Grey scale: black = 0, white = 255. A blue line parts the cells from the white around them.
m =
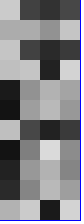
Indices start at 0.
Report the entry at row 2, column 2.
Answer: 42
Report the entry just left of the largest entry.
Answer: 127
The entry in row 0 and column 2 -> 50
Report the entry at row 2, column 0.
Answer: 197
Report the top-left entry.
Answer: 203
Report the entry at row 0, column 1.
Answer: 65
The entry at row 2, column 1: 65
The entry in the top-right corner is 71
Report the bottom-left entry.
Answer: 178
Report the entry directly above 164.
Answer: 211
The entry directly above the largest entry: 34

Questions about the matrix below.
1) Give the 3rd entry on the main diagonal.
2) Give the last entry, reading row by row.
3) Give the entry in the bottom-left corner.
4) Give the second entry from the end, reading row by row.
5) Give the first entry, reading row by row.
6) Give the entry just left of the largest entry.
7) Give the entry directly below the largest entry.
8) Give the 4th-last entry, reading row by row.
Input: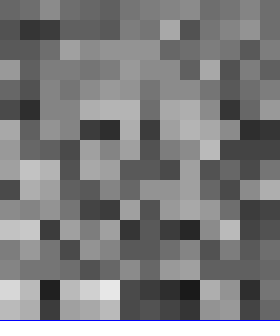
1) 110
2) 103
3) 186
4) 68
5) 103
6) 208
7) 186
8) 147

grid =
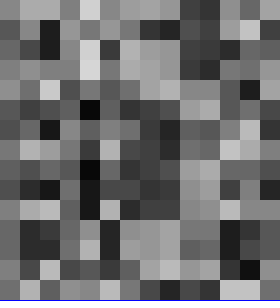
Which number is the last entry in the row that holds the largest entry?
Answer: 150
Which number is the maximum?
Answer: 214
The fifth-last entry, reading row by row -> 72
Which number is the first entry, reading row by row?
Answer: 135
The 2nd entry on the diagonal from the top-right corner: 194
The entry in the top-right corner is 163
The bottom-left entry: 111
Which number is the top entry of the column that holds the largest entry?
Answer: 208
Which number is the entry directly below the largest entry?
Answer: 119
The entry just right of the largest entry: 119
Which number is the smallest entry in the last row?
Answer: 37
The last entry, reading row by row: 111
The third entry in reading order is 171
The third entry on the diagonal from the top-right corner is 44
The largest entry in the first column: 143
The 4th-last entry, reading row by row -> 52
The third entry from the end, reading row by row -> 194
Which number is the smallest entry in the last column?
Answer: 37

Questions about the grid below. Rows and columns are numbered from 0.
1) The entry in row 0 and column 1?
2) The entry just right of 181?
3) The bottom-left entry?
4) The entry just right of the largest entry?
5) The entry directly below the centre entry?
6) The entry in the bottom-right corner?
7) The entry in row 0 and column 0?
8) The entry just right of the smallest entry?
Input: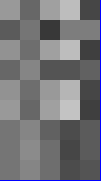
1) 103
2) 70
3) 117
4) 63
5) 160
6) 84
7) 153
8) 125
